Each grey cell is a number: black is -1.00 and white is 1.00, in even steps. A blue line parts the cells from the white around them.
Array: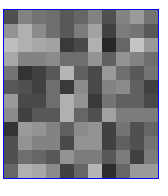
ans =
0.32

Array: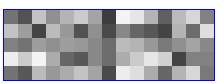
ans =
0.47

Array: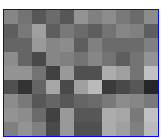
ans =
0.00

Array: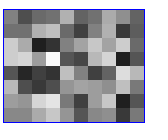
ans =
0.34

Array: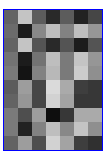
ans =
-0.39

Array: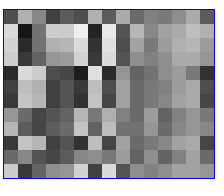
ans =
-0.22
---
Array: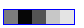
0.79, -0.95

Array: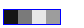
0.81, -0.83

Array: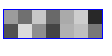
0.72, -0.69

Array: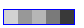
0.65, -0.55

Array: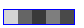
0.66, -0.55

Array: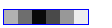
0.86, -0.93

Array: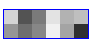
0.89, -0.62

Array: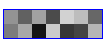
0.65, -0.84
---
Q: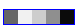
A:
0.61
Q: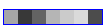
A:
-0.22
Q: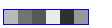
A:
-0.32
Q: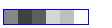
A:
-0.26
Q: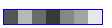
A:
-0.17
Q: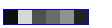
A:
-0.37
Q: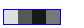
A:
-0.81
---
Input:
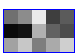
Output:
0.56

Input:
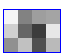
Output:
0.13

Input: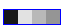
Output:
-0.81

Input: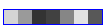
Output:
-0.49

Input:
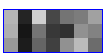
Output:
-0.50

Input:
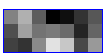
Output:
0.77

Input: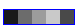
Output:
-0.15

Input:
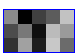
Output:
0.26

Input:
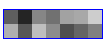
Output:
0.10
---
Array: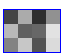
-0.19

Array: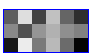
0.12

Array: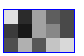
0.06

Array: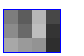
0.49

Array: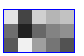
0.03

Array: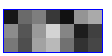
-0.77

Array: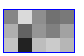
0.00

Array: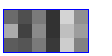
0.50

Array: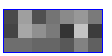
0.54

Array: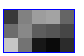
-0.33
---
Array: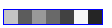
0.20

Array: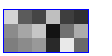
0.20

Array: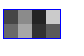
-0.61

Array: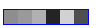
0.39

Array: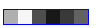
-0.39

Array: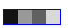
-0.24

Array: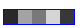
-0.05

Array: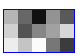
0.97
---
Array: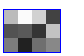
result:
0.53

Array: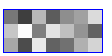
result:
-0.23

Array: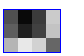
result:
0.53

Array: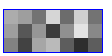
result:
0.07

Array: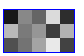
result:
0.40

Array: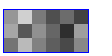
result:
0.24

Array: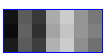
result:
0.00
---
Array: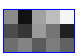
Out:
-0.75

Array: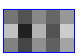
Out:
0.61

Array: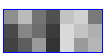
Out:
0.37

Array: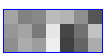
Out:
0.52

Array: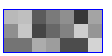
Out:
0.17

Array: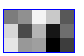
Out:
-0.14
